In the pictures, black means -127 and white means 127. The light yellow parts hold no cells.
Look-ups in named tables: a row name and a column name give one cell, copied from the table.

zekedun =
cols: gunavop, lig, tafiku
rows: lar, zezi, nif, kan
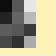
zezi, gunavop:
-92
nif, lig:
-40
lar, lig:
-40
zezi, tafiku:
57
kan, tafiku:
43
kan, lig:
-78
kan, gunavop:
-56
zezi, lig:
-26
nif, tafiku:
-69
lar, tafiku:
103
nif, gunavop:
-34
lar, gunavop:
-115

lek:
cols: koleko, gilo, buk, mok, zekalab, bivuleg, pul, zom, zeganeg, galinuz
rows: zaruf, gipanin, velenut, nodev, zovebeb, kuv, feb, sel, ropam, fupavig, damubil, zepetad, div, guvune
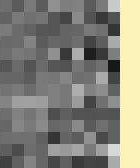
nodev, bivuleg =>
-26
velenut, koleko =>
-4
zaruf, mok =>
-35
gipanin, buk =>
-15
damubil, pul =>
10
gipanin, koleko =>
-29
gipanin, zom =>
-44
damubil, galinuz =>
-30
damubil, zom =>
-36
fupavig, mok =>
5
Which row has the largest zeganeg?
feb

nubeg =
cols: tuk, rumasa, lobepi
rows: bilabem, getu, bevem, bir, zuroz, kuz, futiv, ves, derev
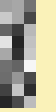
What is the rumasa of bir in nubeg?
-91
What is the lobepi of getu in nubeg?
-56
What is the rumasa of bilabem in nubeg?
39
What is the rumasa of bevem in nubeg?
-67
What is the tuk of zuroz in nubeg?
40
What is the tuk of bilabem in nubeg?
33
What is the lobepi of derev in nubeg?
60
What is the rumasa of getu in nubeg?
39
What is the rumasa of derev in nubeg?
-53
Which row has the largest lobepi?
kuz

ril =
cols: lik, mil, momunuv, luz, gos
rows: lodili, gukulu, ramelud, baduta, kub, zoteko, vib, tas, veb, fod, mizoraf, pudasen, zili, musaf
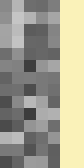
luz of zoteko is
21
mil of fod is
-19
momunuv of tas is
-50
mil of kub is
16
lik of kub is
-17
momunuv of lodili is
-17
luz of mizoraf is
31
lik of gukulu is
16
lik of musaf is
-51
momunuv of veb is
56
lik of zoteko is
4
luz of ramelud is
-32
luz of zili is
-11
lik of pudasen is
51
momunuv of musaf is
28
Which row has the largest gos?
fod

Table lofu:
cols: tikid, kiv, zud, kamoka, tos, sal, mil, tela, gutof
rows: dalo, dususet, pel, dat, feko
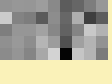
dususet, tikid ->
75
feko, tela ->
52
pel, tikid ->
-1
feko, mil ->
69
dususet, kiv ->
3
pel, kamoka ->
34
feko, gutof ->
-4
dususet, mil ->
46
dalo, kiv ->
23
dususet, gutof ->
-34
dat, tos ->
28
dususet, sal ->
-24
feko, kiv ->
21
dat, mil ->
32
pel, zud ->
22
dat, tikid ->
16

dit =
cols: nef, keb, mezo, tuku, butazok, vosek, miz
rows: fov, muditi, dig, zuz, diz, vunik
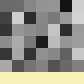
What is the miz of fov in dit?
79
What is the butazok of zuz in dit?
60
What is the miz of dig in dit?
27
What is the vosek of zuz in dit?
22
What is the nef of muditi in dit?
-61
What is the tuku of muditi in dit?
8
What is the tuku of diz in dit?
17
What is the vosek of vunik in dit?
-22
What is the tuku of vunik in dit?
3
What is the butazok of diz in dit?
7
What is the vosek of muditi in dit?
25
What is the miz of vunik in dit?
0
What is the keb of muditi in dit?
79

